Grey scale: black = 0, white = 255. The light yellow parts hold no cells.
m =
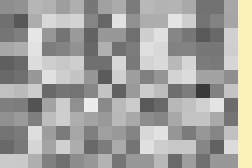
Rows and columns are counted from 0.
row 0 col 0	142
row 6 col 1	186
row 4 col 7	112
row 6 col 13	125
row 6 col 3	105
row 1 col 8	225
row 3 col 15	119
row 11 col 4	111
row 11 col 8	117
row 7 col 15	228
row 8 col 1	154
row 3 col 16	206
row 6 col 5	115
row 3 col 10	223
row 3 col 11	216
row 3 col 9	124
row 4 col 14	123
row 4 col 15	121
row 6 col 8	97
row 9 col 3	157
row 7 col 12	184
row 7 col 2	83
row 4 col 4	199
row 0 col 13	169
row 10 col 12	199
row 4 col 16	214
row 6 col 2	204
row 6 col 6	135
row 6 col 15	129
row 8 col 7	153
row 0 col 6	119
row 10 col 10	225
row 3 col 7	176
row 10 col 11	205
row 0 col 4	158
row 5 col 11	149
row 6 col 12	110

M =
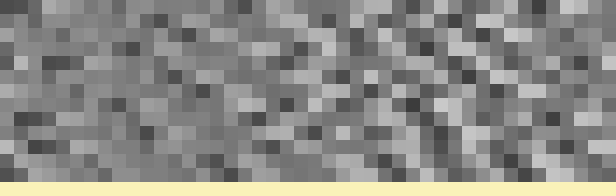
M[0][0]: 76
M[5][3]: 106
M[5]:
[137, 125, 134, 106, 142, 140, 129, 132, 126, 121, 145, 107, 79, 121, 164, 154, 119, 112, 117, 123, 151, 176, 173, 111, 76, 126, 188, 139, 95, 104, 145, 175, 108, 64, 117, 195, 181, 141, 112, 95, 140, 134, 114, 121]
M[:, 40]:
[197, 141, 97, 122, 107, 140, 116, 120, 115, 116, 69, 142, 188]
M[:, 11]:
[125, 79, 143, 156, 106, 107, 120, 152, 144, 123, 142, 127, 127]
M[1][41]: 116
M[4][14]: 127
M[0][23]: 116
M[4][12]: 143
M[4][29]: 174
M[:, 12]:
[126, 121, 104, 155, 143, 79, 136, 121, 127, 159, 147, 113, 121]
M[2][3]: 128
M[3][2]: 137
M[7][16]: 151
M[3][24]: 141
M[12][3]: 155
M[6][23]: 183
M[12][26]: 176
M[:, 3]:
[170, 139, 128, 131, 75, 106, 126, 130, 99, 144, 82, 142, 155]
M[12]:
[80, 104, 165, 155, 143, 123, 130, 104, 142, 142, 127, 127, 121, 115, 142, 106, 75, 120, 159, 155, 121, 117, 122, 116, 154, 177, 176, 114, 78, 130, 187, 136, 92, 108, 141, 171, 109, 70, 114, 195, 188, 140, 111, 101]
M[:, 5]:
[142, 128, 138, 128, 99, 140, 102, 116, 160, 128, 169, 133, 123]
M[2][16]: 153
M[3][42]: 137
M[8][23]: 116
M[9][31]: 69
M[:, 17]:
[78, 126, 123, 150, 115, 112, 155, 181, 104, 122, 134, 161, 120]
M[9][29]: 178
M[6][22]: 149
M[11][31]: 96
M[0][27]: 177
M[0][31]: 185
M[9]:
[128, 103, 136, 144, 124, 128, 124, 117, 139, 110, 74, 123, 159, 147, 122, 111, 120, 122, 150, 173, 176, 112, 75, 129, 185, 135, 90, 100, 148, 178, 105, 69, 110, 197, 189, 141, 111, 99, 142, 141, 116, 123, 118, 133]

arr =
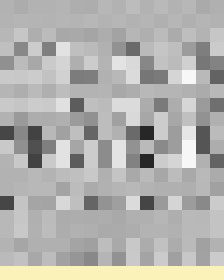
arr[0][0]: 178
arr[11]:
[179, 200, 66, 202, 226, 92, 204, 140, 227, 130, 39, 204, 213, 247, 177, 99]
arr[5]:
[201, 200, 204, 194, 209, 124, 126, 177, 184, 219, 118, 122, 213, 247, 185, 99]
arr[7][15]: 111
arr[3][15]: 203
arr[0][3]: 178
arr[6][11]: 181
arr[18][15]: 203
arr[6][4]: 189
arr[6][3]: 175
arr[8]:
[178, 154, 173, 172, 176, 155, 145, 189, 161, 217, 167, 204, 167, 192, 146, 176]
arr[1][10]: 181
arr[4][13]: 208
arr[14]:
[70, 196, 165, 164, 216, 191, 101, 147, 159, 219, 69, 154, 213, 156, 137, 203]
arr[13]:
[178, 181, 184, 184, 163, 188, 171, 177, 181, 184, 179, 176, 176, 175, 184, 161]
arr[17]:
[179, 166, 176, 176, 176, 164, 160, 189, 169, 200, 172, 193, 172, 186, 161, 178]
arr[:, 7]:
[183, 179, 173, 177, 180, 177, 180, 187, 189, 189, 140, 140, 176, 177, 147, 173, 170, 189, 181]
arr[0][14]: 170
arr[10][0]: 201
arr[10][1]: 144
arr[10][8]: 227
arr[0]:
[178, 172, 178, 178, 180, 174, 173, 183, 178, 188, 178, 185, 178, 183, 170, 176]
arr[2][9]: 182
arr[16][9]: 173
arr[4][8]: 227
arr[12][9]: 169
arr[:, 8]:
[178, 182, 163, 146, 227, 184, 168, 219, 161, 177, 227, 227, 196, 181, 159, 169, 171, 169, 146]
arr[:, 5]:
[174, 180, 169, 191, 175, 124, 179, 92, 155, 191, 166, 92, 191, 188, 191, 173, 177, 164, 150]
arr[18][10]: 164
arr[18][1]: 193
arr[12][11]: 167
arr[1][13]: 176
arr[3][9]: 106
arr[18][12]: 160

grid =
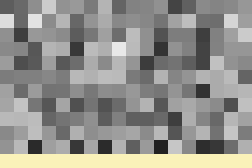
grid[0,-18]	93
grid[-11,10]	133
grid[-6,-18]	124
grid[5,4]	124
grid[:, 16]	[137, 213, 160, 150, 146, 186, 176, 79, 182, 197, 109]
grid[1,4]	181
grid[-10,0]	221
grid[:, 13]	[96, 190, 125, 129, 94, 148, 117, 169, 174, 151, 136]
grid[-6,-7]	179
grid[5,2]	128
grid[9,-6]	85
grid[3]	[137, 134, 87, 180, 173, 56, 187, 175, 232, 186, 144, 51, 146, 129, 67, 130, 150, 150]
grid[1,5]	103
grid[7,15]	139
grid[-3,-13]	125
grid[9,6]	142
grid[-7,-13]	109
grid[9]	[137, 157, 190, 151, 105, 176, 142, 152, 158, 166, 139, 184, 85, 151, 180, 114, 197, 124]
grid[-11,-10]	100
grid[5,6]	177
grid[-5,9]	152
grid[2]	[144, 62, 152, 148, 139, 92, 119, 160, 109, 188, 144, 82, 125, 125, 62, 129, 160, 203]
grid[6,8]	138
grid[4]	[156, 78, 89, 158, 88, 109, 172, 138, 183, 149, 60, 107, 115, 94, 67, 193, 146, 137]
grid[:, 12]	[68, 162, 125, 146, 115, 133, 148, 161, 62, 85, 198]
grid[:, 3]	[204, 139, 148, 180, 158, 135, 115, 86, 102, 151, 159]
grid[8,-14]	116
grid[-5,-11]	141
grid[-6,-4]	179

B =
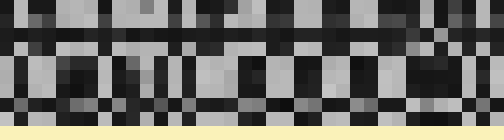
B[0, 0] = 23
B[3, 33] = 35
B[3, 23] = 33
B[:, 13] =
[180, 185, 27, 169, 25, 34, 32, 126, 33]
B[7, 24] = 25
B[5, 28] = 184
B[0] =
[23, 184, 25, 25, 177, 182, 174, 21, 180, 175, 127, 185, 28, 180, 22, 26, 48, 162, 190, 26, 30, 180, 178, 29, 24, 182, 180, 26, 23, 27, 166, 21, 63, 22, 183, 27]
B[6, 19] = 184
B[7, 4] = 43
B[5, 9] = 44
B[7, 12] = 23
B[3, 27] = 34
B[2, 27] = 28
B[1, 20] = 58
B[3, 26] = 189
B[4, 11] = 33
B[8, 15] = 185
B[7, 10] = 30
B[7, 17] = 133
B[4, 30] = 35
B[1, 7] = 65
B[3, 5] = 177
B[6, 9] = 30
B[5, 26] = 27
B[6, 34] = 24
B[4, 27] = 179
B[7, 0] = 26
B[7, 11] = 87
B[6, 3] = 186
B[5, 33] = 182
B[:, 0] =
[23, 37, 28, 30, 177, 174, 178, 26, 194]
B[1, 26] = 187
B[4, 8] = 19
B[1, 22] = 181
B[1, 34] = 183
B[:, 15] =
[26, 46, 25, 43, 179, 185, 181, 26, 185]

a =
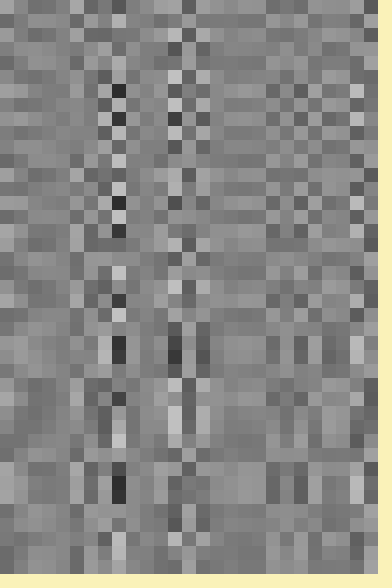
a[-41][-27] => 162
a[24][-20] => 176
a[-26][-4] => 137
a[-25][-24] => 119
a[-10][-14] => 129
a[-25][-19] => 55
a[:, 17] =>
[147, 118, 139, 133, 120, 129, 152, 125, 146, 122, 135, 117, 144, 119, 150, 116, 152, 142, 125, 117, 135, 150, 117, 127, 147, 144, 129, 137, 150, 132, 126, 118, 122, 149, 151, 152, 124, 131, 120, 118, 120]
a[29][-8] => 131
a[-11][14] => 171
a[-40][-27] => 107
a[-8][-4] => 140
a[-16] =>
[141, 154, 145, 136, 126, 133, 132, 181, 59, 151, 124, 134, 56, 155, 84, 128, 142, 144, 139, 113, 148, 101, 155, 101, 112, 180, 141]
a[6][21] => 94
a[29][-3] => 149
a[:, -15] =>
[162, 124, 183, 85, 116, 193, 90, 191, 63, 186, 87, 139, 171, 176, 79, 147, 121, 178, 94, 156, 191, 132, 162, 90, 70, 56, 88, 188, 143, 193, 192, 170, 103, 152, 98, 109, 97, 87, 182, 131, 109]
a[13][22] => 112
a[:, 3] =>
[115, 142, 116, 138, 143, 121, 125, 125, 133, 127, 137, 141, 116, 132, 128, 139, 119, 115, 142, 137, 119, 118, 136, 142, 130, 136, 140, 117, 117, 120, 124, 134, 143, 115, 122, 121, 142, 139, 130, 141, 143]
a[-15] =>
[120, 138, 148, 140, 132, 116, 146, 156, 123, 141, 125, 120, 88, 158, 100, 123, 132, 129, 126, 134, 144, 129, 133, 114, 118, 139, 154]
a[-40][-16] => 112
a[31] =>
[115, 115, 129, 134, 136, 119, 142, 103, 194, 120, 133, 121, 170, 129, 152, 129, 121, 118, 120, 149, 125, 156, 111, 145, 140, 92, 138]
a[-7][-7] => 134
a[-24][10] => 140
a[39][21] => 154
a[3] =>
[127, 141, 143, 138, 130, 123, 140, 159, 109, 143, 126, 125, 85, 153, 100, 126, 134, 133, 131, 128, 143, 123, 138, 113, 118, 148, 149]
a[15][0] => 108
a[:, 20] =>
[119, 137, 116, 143, 139, 114, 138, 117, 146, 119, 142, 132, 117, 122, 141, 131, 129, 116, 144, 129, 114, 126, 127, 144, 143, 148, 144, 114, 123, 114, 116, 125, 142, 121, 134, 131, 142, 143, 120, 135, 140]
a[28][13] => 100
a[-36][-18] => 116
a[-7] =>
[161, 151, 127, 122, 124, 158, 109, 159, 45, 142, 131, 152, 98, 121, 116, 139, 145, 151, 149, 103, 134, 95, 160, 119, 126, 185, 109]
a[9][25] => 96
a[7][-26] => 115
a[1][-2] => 103
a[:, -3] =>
[142, 127, 147, 118, 125, 149, 123, 147, 115, 146, 118, 131, 145, 142, 120, 133, 132, 146, 119, 135, 149, 135, 137, 119, 117, 112, 118, 149, 138, 149, 147, 140, 121, 141, 126, 129, 120, 118, 143, 128, 123]
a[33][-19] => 77
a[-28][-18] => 119
